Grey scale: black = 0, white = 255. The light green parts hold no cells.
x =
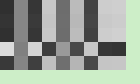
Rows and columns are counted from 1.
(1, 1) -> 48
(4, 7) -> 199
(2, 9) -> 204
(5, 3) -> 63
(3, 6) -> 188
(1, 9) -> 207
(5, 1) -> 57
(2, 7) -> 70
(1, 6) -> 187
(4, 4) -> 61
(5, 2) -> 133
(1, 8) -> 205
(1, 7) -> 67
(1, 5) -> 109
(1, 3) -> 54

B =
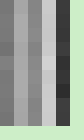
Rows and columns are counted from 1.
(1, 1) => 119
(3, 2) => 171
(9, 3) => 134
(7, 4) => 203
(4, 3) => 132
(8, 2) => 167
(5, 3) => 137
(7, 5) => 45
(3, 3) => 138
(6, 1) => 121
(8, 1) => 120
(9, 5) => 61
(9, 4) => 203
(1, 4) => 202

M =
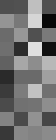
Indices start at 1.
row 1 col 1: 79
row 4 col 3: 224
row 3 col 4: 122
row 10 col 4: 139
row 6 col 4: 160
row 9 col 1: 131
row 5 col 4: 184
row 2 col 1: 148
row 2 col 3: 214
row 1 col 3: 191
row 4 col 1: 111
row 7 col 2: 124
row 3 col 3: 80

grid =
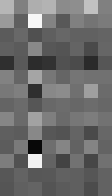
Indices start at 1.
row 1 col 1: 182
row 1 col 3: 174
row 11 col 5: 133
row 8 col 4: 104
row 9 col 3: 162
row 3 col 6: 97
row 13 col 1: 87
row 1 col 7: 193
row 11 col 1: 92
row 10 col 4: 87
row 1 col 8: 128
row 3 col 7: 97
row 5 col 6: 75
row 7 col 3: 47
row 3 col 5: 103
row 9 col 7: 125
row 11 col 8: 99
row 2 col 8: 123
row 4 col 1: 96
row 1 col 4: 179
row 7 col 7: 159
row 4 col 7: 74
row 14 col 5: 91
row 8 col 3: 86
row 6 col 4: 119
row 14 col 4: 84
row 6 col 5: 101
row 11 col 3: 8
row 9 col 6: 119
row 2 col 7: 116
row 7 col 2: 127

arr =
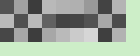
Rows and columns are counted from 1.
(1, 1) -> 83
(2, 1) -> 186
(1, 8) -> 67
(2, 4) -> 97
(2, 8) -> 168
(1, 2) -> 161
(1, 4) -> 185
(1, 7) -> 153

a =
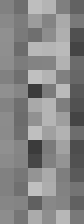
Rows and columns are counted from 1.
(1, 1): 129
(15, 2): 132
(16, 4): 142
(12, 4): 129
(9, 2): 108
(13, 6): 90
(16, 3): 171
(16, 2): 118
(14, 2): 112
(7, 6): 88
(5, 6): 107
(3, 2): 122
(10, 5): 178
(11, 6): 77
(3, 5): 175
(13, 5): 126
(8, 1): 131
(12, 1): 139
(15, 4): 136
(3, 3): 111
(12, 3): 70
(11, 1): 144
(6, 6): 103
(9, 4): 181

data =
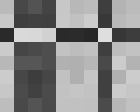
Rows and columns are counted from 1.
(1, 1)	186
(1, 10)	187
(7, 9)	203
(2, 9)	185
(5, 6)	176
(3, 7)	39
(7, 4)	75
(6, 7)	198
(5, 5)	177
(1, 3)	83
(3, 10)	61
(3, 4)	209
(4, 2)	70
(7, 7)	194
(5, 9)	204
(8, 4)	74
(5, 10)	179
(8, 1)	189
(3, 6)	43
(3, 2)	217
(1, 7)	188
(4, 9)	189
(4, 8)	63
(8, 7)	192

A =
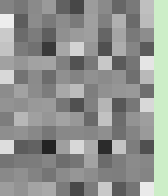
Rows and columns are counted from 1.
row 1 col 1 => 131
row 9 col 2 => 183
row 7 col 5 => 168
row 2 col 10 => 106
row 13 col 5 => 139
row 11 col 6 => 216
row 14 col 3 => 164
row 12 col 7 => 163
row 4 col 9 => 173
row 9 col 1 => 125
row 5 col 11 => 229
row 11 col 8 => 43
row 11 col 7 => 171
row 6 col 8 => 139
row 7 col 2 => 162
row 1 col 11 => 191
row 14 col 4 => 170
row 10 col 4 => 119
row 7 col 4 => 124
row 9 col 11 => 158
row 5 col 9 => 90
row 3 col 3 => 124
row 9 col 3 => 160
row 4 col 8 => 80
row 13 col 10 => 138
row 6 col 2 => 115
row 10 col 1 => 142
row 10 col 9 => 111
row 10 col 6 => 137
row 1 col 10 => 121
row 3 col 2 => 107
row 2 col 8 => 128
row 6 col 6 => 131
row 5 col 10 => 117
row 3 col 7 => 159
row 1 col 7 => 156
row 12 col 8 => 107
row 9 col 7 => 105
